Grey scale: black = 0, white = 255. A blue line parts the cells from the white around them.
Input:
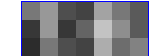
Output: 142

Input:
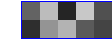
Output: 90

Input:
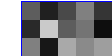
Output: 116

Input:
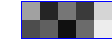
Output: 107

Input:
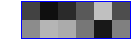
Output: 24

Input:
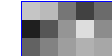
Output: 221

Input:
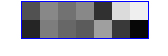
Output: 57

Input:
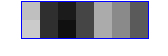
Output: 138
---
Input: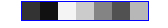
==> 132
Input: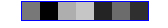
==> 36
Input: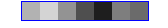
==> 30
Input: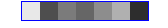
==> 141
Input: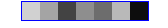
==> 109
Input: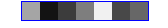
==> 241
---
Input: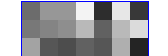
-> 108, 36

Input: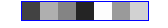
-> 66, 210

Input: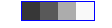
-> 55, 249

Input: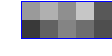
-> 154, 78

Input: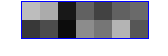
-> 189, 86

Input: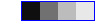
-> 15, 232

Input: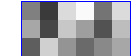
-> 128, 167

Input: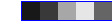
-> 24, 101

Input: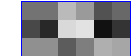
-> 115, 166
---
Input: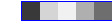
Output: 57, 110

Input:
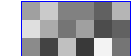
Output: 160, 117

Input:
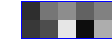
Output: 46, 173

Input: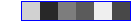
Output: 209, 72

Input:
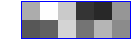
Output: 172, 139

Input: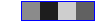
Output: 139, 97

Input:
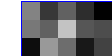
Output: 131, 66

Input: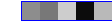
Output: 141, 185

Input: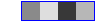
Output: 138, 183

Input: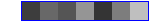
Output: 61, 191
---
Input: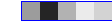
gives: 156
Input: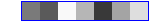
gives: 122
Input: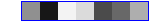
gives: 144
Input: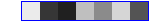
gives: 235
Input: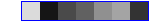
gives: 219
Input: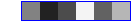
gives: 130
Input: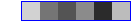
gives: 210
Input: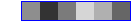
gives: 142
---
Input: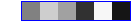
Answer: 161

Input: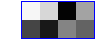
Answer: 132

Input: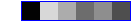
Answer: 172

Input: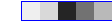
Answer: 37

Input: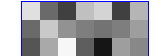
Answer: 247

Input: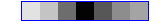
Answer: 109
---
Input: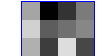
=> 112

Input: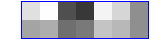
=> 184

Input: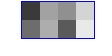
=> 90

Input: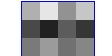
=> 92

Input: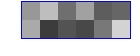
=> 120

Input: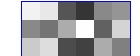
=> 97

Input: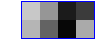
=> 7

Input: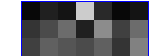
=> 64
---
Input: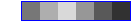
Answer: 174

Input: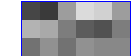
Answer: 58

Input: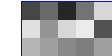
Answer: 105

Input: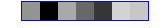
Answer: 0

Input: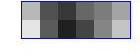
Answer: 80

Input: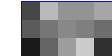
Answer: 185
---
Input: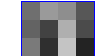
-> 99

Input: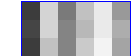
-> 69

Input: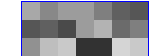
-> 86

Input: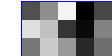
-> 223

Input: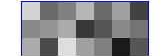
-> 138

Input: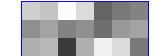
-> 143

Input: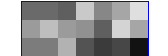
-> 155

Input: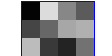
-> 69

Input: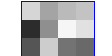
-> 44
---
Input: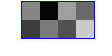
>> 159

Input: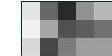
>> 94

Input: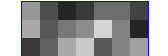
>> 131

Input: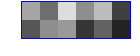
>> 188

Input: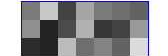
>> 66

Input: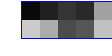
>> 41

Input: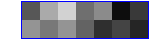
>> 13
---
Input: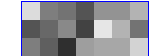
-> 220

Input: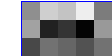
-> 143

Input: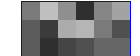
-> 122

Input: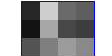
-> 38

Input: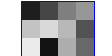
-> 30

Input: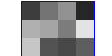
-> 61

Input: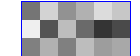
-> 117

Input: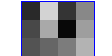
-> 41

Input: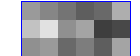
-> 154
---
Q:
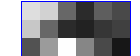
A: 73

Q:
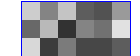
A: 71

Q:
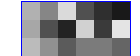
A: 123

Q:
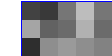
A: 142

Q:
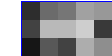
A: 173

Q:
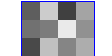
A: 133
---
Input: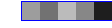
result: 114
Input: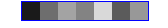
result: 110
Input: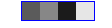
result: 135
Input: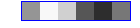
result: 248
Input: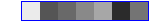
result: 85
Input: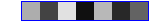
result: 67
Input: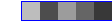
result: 77
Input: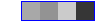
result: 147
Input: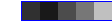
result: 25
